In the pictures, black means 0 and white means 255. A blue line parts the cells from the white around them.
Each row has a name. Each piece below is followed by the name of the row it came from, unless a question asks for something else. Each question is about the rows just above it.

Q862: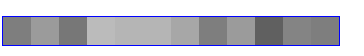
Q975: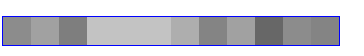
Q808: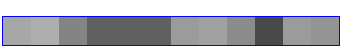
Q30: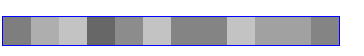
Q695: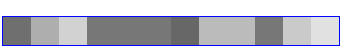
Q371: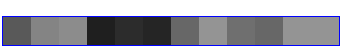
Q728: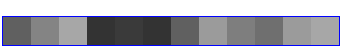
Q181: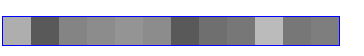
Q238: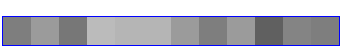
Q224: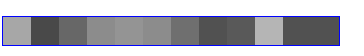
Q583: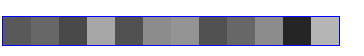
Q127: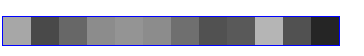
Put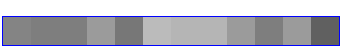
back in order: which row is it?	Q238
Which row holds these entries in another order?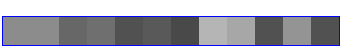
Q224
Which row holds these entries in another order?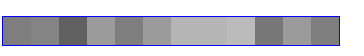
Q238
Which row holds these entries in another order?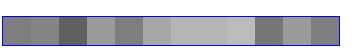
Q862
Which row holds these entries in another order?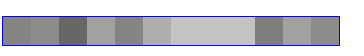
Q975
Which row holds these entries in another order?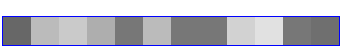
Q695
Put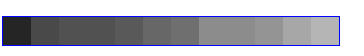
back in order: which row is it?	Q127

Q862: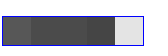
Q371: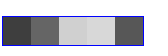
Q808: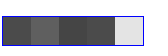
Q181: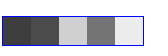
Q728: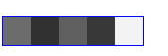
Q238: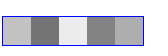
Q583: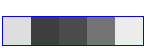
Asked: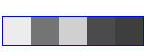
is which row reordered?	Q181
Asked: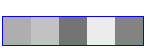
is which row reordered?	Q238
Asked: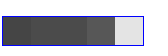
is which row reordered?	Q862
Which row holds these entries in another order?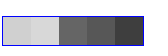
Q371
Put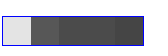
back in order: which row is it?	Q862
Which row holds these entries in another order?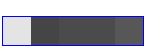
Q862
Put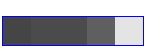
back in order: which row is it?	Q808

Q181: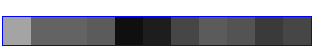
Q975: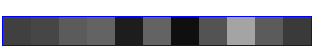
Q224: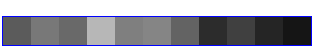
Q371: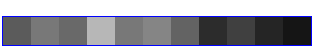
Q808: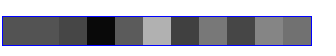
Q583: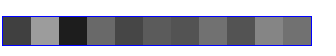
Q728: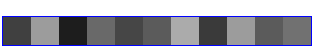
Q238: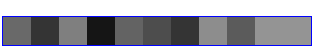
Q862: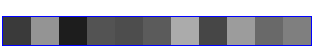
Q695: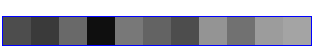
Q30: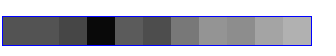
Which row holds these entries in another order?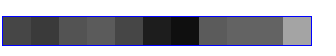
Q181
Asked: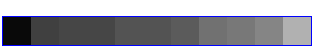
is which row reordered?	Q808
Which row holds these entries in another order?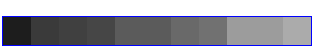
Q728

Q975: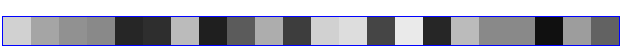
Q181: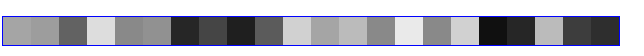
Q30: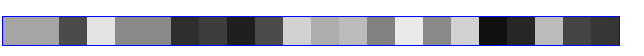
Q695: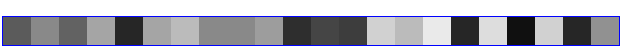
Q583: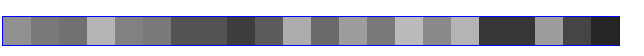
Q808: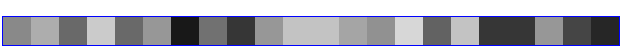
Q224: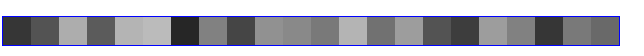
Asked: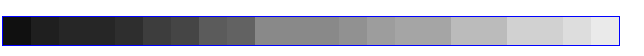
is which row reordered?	Q181
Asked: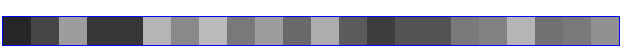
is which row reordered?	Q583
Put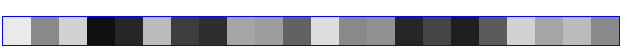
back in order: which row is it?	Q181
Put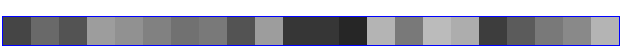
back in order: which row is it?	Q583

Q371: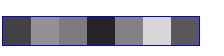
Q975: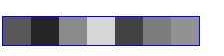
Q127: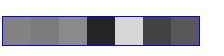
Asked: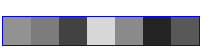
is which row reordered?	Q975
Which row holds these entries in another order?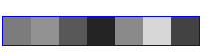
Q975
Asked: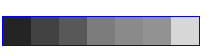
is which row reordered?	Q975
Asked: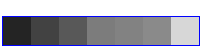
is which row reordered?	Q127
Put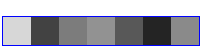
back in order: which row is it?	Q975
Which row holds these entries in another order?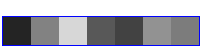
Q371
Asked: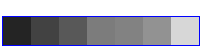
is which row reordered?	Q371

